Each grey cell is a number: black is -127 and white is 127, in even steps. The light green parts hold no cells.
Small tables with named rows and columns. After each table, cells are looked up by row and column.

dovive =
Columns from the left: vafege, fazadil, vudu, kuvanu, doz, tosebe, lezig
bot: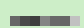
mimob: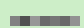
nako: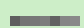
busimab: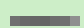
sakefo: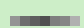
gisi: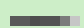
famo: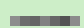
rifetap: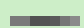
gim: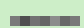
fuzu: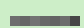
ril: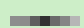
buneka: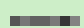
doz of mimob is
-9
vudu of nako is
-8
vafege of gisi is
-38
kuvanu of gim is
-25
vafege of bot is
-24
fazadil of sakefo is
-17
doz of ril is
-21
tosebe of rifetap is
-9
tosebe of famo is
-44
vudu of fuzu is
-12
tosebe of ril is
5
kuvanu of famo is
1
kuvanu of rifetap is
-43
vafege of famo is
13
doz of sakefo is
-1
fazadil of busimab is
-22
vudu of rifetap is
-46
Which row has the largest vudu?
mimob

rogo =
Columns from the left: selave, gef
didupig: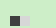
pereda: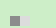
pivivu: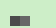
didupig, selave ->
-64
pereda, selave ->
12
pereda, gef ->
92
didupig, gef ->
87
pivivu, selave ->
-52
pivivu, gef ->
-24
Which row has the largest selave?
pereda

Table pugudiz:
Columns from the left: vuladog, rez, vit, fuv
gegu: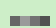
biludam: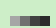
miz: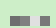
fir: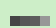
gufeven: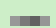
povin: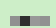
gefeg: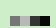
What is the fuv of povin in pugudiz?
17
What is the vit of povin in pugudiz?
24
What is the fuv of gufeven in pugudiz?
22
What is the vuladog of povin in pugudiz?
16
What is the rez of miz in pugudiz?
0
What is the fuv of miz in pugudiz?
-7
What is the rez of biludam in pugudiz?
-15
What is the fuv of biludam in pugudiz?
-85
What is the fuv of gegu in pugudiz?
-46
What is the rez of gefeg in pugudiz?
56
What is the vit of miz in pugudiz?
96
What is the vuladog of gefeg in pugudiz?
-9
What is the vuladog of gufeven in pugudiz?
24
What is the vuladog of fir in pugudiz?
-59

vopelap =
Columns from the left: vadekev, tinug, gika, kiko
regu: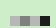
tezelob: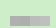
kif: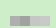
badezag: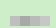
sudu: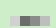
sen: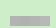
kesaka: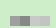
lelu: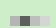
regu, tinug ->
0
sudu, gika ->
11
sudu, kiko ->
62
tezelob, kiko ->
63
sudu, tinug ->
-19
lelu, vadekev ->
53
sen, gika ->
52
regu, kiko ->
-99
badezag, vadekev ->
63
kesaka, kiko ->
67

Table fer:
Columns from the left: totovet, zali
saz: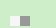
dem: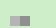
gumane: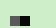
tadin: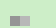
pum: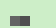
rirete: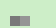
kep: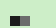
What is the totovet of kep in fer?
-99
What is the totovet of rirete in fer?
-6
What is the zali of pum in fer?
-48
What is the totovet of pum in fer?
-27
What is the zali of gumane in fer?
-118
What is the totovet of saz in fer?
118
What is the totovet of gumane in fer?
-37
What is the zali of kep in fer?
-19
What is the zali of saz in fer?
24
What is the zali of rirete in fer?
21
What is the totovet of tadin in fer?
21
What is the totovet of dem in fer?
53
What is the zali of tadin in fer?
56
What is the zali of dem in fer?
16

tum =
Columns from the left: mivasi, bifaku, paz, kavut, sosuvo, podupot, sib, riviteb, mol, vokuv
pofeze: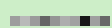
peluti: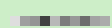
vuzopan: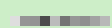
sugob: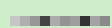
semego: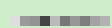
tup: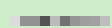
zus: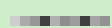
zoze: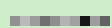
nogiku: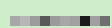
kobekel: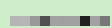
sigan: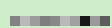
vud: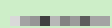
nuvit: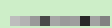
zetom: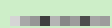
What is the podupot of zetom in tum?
7
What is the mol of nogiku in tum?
32
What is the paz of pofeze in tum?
27
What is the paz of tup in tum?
18
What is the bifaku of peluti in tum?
31
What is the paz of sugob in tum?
23
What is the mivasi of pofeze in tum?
29
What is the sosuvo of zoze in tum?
14
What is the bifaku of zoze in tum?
58
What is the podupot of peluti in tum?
-3
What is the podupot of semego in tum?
-8
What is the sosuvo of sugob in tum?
43
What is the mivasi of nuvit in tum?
61
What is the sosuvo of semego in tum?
58
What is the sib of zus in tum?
29
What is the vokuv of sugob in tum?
10
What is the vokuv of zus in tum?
18

